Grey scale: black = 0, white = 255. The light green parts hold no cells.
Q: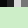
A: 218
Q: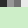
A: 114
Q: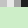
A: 164
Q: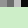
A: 192
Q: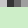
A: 104
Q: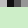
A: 83
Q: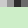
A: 46
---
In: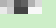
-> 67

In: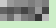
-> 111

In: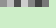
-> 132

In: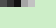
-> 18

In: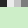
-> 236

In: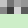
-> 61
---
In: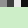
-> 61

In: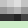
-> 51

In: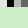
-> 8

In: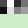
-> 225

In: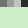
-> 156

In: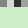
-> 215

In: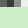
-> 58

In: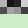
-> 163

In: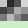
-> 184
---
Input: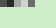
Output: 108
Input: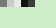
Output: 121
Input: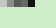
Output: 104
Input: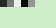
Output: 121
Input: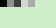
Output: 142
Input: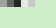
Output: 159
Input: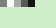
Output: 126
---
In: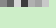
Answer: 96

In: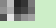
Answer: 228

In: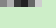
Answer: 176

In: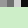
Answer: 111

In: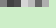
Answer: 66

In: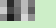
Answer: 28

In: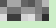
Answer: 60

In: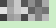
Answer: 155

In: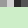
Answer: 211
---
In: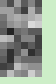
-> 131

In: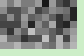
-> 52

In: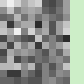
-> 100

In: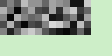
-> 21

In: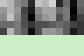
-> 14

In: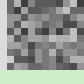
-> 192
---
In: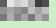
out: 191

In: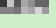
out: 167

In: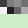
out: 32

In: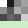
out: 86

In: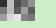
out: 92

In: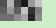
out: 196

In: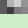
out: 62

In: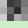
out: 102
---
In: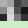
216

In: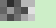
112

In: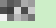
186

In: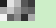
138

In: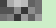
155

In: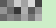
162

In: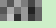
153
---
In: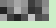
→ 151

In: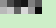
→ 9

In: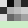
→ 206

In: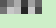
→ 73

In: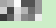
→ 153

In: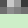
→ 111
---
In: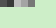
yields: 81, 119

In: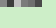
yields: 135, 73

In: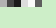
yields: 178, 94

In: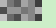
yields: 180, 62

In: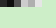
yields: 40, 229

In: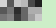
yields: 212, 199

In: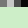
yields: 118, 8

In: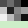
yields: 78, 16

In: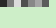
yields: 40, 91
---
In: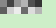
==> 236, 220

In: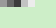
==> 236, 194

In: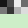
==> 236, 220

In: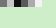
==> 243, 200

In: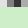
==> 226, 171

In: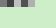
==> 192, 176

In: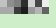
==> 237, 210

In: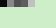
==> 192, 136

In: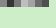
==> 190, 163

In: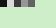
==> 217, 150
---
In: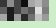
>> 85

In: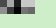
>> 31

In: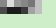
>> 135

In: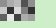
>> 217

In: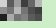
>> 116

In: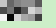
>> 90
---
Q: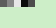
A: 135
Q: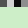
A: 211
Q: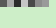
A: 170
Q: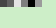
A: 97
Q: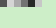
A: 213
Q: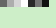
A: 173
